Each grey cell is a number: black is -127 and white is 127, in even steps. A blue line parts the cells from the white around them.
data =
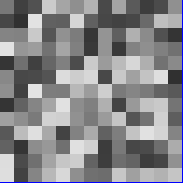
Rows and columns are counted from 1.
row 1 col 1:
-7
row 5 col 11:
47
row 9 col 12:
80
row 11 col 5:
-15
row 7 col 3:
100
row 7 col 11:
-5
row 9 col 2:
14
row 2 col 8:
-56
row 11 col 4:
24
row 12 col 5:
70
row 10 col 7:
43
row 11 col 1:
-29
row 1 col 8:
-54
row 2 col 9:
-61
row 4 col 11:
15
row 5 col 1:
-74
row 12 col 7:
-28
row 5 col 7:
74
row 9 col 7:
-5
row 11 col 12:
-17
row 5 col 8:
27
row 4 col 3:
29
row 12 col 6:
77
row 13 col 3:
5
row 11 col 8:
-67
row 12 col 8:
-66
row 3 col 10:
48
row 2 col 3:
98
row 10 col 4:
41
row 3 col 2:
2
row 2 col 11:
-21
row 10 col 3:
95
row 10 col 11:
97
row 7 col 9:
-5
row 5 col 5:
0
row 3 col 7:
-73
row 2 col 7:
-31
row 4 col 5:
37
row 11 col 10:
-56

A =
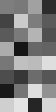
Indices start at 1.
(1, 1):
-1
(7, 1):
-102
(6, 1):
-50
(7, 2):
-10
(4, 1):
44
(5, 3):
59
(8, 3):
-90
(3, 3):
52
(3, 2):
-5
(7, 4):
17

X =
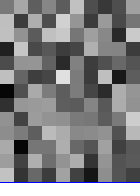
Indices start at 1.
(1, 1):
-6
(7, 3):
42
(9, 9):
-5
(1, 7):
-49
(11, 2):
-121
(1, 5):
-35
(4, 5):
-66
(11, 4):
-9
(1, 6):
65
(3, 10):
74
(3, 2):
18
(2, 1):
63
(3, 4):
64
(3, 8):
8
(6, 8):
63
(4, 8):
5
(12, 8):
20
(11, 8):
33
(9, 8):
-35
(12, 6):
45
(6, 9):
-103
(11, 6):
-23
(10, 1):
13
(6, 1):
63
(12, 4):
-17
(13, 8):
14
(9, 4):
19
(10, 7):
11
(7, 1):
-121
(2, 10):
-10
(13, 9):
-43
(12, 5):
19
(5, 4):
-29
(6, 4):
-57

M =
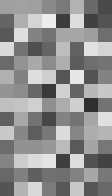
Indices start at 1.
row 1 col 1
31
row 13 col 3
-32
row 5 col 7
-17
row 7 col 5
81
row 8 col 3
80
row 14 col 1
-43
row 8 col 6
79
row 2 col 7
-62
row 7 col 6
-27
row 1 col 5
-6
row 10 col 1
73
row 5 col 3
41
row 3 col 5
39
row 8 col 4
15
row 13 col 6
2
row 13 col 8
-7
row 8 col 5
44
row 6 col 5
-41
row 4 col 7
97
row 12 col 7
-46
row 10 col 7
45
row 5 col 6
-35
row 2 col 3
84
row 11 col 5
59
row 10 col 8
53
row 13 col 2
1
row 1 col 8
-54
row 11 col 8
-8
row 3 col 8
-17
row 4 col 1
89
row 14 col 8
-23
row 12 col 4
100
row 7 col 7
56
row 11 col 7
37
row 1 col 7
-22
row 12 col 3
92

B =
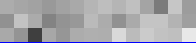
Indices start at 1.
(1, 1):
44
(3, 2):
20
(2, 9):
17
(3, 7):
47
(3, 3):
-64
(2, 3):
43
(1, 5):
34
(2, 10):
42
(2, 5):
19
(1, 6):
41
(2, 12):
68
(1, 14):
28
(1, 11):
36
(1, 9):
53
